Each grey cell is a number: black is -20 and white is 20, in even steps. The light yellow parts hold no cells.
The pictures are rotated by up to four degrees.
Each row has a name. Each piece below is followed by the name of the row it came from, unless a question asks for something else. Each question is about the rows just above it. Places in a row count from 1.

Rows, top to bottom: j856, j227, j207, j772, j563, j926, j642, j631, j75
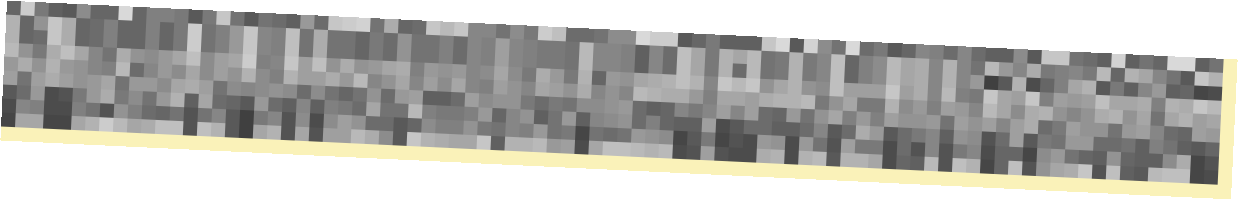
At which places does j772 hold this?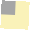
6 13 17 28 36 46 56 72 80 81
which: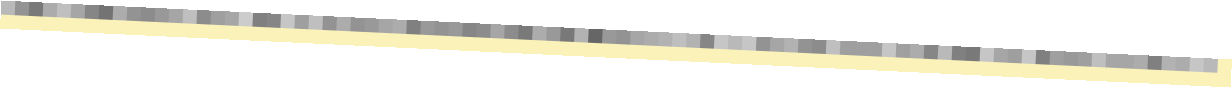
j772
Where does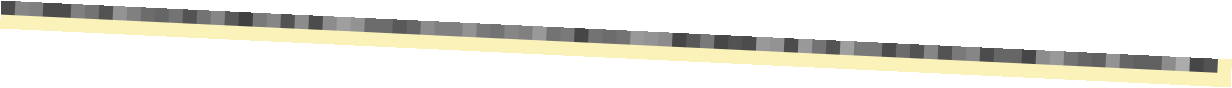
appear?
j631
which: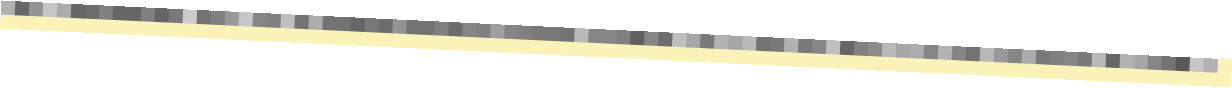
j227
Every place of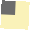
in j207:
3 7 28 33 48 53

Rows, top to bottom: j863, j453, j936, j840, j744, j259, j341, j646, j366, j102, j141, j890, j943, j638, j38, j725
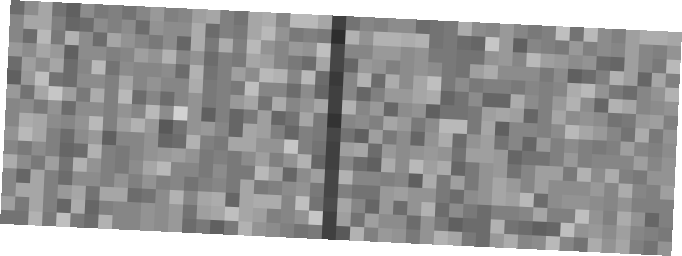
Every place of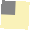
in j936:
1 10 20 25 26 37 46
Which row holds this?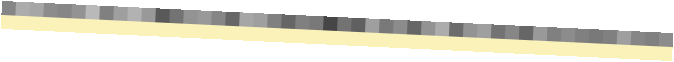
j366
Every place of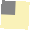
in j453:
1 38 44 46
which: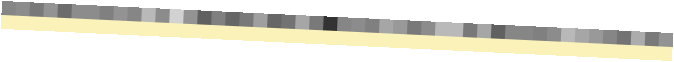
j646
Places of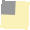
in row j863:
11 36
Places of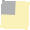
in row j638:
13 31
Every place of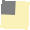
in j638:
4 36 37 40 41 44 48

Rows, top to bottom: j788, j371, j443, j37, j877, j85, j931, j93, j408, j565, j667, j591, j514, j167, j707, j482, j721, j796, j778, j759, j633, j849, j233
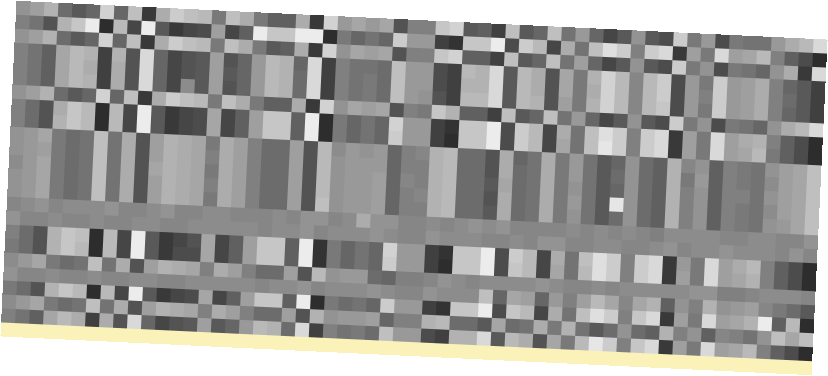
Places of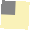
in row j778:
31 34 41 42 44 54 58
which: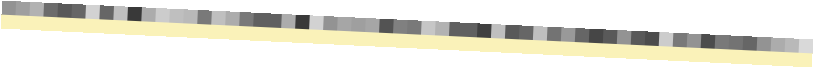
j931
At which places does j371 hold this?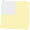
6 10 18 21 22 35
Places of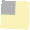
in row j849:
12 23 31 41 48
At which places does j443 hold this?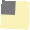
15 18 49 52
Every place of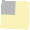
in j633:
6 8 38 57
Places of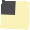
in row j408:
14 36 57

